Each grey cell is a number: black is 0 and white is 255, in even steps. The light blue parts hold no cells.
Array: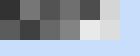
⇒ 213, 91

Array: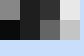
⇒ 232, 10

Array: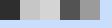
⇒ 155, 46

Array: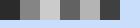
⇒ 64, 43

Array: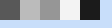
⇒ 27, 88

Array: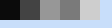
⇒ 206, 11
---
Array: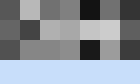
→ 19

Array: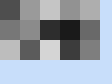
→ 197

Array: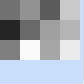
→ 146

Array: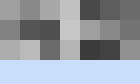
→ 72

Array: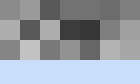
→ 114

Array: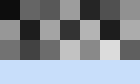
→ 37

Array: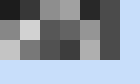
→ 161

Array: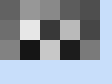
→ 137

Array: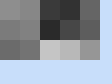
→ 58

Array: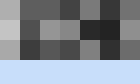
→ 122
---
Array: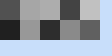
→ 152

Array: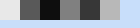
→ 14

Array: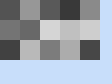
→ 185

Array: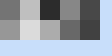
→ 219

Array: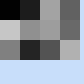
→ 128

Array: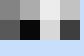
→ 88
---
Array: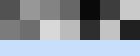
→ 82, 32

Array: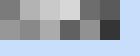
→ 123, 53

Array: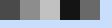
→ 74, 105

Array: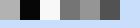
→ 178, 82

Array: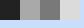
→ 34, 219

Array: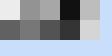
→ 236, 213

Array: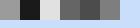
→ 155, 126

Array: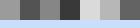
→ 155, 99

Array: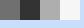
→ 112, 246
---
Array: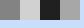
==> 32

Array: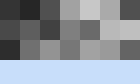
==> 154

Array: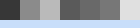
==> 119

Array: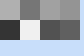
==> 82

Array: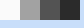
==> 83

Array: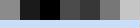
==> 119

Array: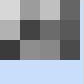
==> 136
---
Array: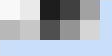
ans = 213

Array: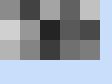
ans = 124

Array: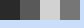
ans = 118

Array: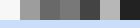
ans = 34

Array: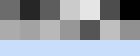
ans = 145

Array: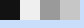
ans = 198
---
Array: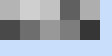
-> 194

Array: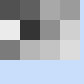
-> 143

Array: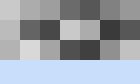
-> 72

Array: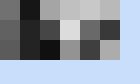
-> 70

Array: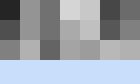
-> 113

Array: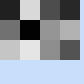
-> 149

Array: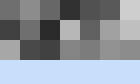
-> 42
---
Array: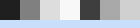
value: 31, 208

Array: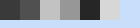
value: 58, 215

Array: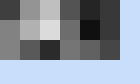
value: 63, 70

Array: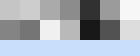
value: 197, 221

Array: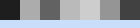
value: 30, 65

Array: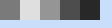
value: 122, 40

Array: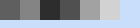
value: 95, 210

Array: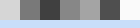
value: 214, 250

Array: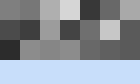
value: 127, 90

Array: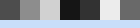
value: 77, 105
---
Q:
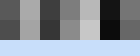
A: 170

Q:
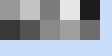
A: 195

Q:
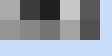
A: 60

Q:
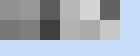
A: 151

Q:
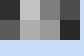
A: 195

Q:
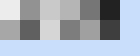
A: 146
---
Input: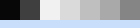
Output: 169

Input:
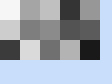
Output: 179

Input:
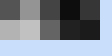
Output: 33

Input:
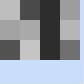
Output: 45

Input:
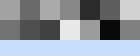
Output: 9

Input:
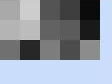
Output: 76

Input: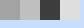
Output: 62

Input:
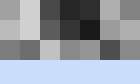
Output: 78
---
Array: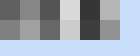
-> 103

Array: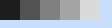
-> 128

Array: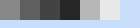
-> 67

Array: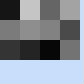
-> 7

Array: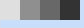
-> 104

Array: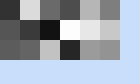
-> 194
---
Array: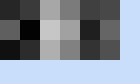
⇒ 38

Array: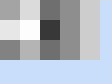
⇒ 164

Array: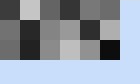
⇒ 60

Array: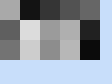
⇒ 169

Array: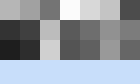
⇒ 182

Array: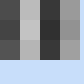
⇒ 76

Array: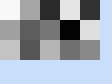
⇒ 248
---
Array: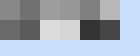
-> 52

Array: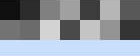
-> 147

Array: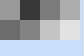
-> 196

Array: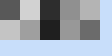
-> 152

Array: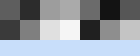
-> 142

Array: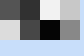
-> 5

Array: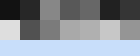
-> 199
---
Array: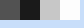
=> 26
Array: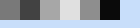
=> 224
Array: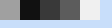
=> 57
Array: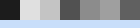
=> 140
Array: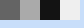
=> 170
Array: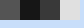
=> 22
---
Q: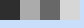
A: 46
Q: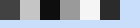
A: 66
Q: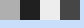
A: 175
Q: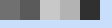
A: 112
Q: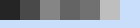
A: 37
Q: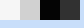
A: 246
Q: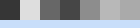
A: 54
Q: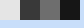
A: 229
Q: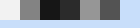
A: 242
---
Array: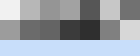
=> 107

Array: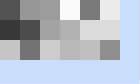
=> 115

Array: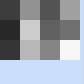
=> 183

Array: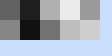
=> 17

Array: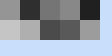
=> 175

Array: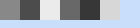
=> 76

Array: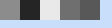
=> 37

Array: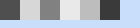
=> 215
